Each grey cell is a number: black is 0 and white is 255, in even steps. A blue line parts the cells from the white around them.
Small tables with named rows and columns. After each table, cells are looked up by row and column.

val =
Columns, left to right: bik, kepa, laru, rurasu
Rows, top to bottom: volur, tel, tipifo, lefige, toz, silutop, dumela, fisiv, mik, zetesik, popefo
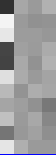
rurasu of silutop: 164
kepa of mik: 154
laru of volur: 154
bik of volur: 49
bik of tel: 244
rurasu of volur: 177
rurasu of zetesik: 143
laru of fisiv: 145
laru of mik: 168
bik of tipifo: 231
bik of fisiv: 165
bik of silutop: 223
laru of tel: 145
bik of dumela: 185
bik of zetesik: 117
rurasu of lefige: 171
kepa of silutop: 171
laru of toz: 146

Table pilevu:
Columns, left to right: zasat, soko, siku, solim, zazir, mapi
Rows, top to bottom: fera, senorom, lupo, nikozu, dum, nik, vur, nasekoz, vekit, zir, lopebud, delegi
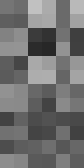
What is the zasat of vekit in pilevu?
66
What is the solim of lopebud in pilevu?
111
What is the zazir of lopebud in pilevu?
87
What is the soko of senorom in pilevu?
91
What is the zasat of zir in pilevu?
113
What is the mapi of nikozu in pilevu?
64
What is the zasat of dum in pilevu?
93
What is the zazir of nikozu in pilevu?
147
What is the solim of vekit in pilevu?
82
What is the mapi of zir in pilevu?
65
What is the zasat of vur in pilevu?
146
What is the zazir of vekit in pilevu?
76
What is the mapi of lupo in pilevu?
63
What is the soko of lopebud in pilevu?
93
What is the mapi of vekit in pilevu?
73
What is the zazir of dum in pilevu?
114
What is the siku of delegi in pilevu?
90
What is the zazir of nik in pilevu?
101
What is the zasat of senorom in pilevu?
95
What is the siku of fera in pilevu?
193
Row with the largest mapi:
fera

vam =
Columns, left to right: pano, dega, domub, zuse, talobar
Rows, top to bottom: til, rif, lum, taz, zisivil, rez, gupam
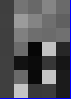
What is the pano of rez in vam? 63
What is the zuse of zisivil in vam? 55
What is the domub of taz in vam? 6
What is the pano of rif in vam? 64
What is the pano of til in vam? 63
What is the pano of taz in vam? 63
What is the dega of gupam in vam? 197
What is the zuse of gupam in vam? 59
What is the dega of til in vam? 116
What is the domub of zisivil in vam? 11
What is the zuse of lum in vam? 107
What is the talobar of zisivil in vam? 22
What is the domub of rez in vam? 9

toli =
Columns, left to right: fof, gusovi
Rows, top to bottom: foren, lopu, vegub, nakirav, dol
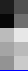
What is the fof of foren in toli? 30
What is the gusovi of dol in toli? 202
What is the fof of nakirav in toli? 165
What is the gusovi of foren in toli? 80
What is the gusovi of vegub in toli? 231
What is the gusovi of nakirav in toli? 186
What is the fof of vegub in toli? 187
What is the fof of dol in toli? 147
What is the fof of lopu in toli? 7
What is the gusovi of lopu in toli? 110
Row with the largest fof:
vegub

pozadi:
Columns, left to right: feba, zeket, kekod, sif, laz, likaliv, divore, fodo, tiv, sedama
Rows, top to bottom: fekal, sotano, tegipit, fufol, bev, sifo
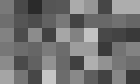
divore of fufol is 156
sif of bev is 146
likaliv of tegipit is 130
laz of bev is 105
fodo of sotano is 104
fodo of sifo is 66
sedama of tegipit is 57
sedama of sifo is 58
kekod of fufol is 102
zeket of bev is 74
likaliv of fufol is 157
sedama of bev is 109
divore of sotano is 105
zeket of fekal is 73
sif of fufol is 123
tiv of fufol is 115
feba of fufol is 119
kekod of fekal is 42

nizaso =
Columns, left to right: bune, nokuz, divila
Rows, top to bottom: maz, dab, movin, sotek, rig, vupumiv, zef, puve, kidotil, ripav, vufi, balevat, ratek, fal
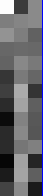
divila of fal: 26
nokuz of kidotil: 130
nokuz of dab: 133
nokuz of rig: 136
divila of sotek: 104
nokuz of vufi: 118
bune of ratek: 27
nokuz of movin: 126
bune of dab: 126
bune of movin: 147
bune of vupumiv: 54
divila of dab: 138
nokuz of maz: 59
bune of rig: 99
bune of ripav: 42
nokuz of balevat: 162

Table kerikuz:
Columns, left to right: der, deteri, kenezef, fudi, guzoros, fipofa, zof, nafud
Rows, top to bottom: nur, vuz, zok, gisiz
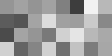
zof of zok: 184
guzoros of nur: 128
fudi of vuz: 220
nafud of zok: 169
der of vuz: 92
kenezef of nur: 148
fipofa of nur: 61
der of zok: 75
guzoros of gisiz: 112
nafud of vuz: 136
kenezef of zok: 149
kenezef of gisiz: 133
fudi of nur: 162
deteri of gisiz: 100
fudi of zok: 121
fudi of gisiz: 208
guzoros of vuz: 160
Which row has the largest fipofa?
zok

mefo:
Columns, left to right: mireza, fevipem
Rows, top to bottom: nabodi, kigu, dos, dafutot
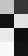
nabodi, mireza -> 197
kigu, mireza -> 17
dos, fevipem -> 15
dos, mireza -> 234
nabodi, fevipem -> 55
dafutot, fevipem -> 19
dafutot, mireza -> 248
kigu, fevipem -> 226
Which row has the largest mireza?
dafutot

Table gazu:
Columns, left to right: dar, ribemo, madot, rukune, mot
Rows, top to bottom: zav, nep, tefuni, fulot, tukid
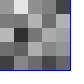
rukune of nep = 112
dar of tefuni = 184
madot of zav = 143
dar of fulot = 111
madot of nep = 179
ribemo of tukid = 134
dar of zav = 152
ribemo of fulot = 97
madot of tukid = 108
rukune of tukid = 71
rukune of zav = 128
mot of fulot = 149

